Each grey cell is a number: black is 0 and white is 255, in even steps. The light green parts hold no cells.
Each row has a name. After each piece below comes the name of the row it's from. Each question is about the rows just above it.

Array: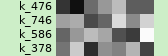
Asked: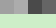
k_746
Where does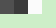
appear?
k_586
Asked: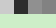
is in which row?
k_378
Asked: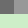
k_476
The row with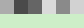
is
k_746
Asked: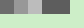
k_476

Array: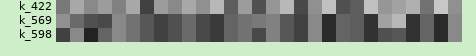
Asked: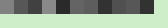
k_598
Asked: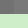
k_569
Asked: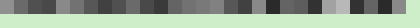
k_569
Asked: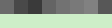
k_569
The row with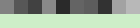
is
k_569
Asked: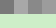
k_422

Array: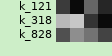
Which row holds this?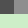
k_828
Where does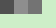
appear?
k_828
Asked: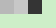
k_318
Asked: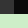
k_318
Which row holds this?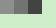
k_828
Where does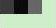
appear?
k_121

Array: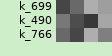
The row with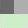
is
k_699
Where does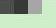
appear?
k_490
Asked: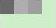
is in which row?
k_699
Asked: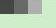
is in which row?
k_699
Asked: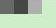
k_766

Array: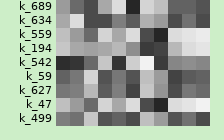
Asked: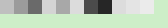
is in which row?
k_559
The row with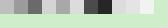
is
k_47
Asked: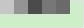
k_627
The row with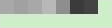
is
k_194
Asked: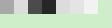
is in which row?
k_47

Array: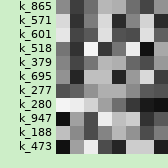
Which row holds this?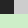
k_473
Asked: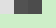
k_601
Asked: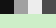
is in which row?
k_473
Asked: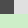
k_601

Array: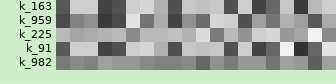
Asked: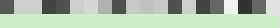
k_91
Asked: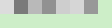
k_225

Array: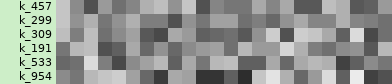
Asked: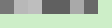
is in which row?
k_533
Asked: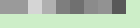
k_191
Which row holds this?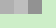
k_457

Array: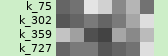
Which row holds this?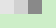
k_75
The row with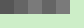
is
k_302
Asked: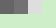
k_727
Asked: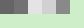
k_75

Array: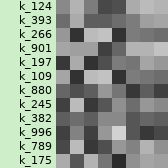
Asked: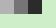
k_175
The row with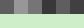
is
k_880

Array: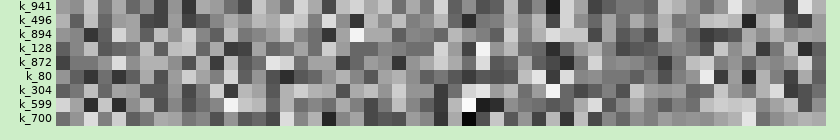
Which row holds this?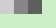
k_894
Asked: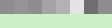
k_700
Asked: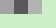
k_304

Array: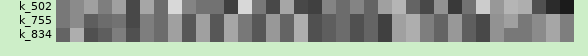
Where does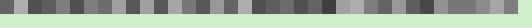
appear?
k_834
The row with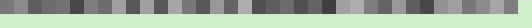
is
k_755
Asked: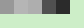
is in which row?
k_502

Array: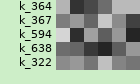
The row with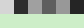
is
k_594
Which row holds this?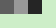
k_594
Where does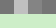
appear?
k_322

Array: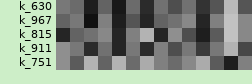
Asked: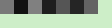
k_967
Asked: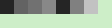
k_967
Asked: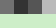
k_630
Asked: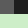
k_751

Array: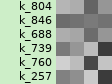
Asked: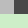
k_760
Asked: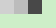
k_760
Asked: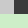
k_257
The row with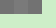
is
k_846

